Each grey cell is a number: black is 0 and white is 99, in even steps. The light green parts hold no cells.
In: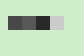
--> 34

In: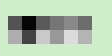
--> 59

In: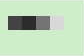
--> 17

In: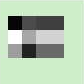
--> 13

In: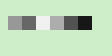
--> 67

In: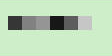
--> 9

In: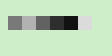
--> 18

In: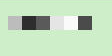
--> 89

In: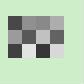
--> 88
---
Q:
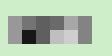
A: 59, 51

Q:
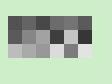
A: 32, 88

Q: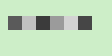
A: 35, 27

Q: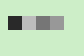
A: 16, 59

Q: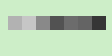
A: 69, 21

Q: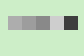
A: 67, 24
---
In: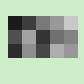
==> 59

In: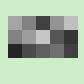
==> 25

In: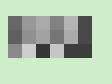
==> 24

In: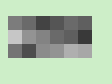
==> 65

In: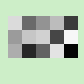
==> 2

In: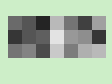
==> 72

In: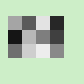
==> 53

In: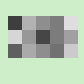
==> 79

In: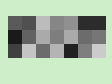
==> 79

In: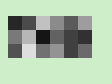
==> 41
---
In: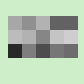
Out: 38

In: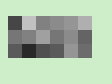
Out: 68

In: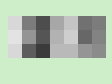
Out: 48

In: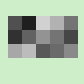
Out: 45

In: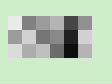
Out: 56

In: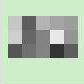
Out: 61

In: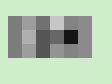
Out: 54
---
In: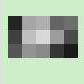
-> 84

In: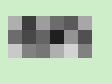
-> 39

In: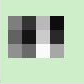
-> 79

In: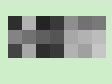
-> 37

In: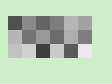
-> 59

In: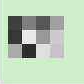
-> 59

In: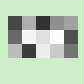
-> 86

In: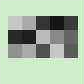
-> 73
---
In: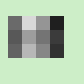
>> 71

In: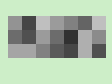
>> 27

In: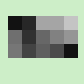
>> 37

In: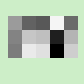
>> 87

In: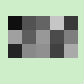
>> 56

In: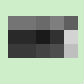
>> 26

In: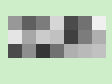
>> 68

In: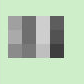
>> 47

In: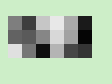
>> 70

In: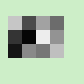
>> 53
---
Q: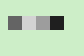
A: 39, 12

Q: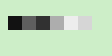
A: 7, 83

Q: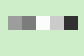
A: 61, 19

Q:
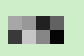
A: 65, 2

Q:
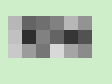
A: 71, 54

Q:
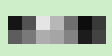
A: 8, 26

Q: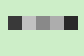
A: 22, 16
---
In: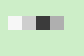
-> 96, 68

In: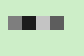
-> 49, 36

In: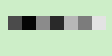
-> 29, 88

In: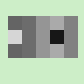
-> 39, 50

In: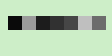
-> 4, 42

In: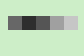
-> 40, 77

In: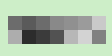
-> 42, 50
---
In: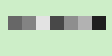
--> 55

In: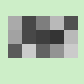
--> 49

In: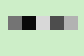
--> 84

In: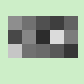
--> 31

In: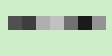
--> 44

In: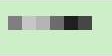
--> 42

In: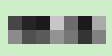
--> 42

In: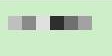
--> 18

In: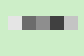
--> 55
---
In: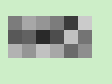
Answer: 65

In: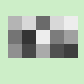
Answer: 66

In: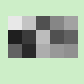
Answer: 67

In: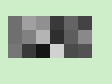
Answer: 81

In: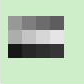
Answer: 15

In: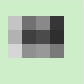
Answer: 56

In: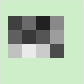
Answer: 91
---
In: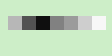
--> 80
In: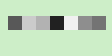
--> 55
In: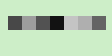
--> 68
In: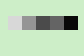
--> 39
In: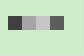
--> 77
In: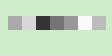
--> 97
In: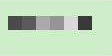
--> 84
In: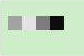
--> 48
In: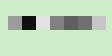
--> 43
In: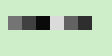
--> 38
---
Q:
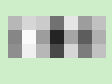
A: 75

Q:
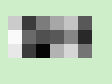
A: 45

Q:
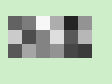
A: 23

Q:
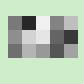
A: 63

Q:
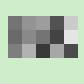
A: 29

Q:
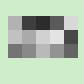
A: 39
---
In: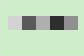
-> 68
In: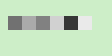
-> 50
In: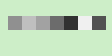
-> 63
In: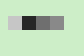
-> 43
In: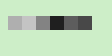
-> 51
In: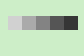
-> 51
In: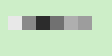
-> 17
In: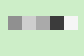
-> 66
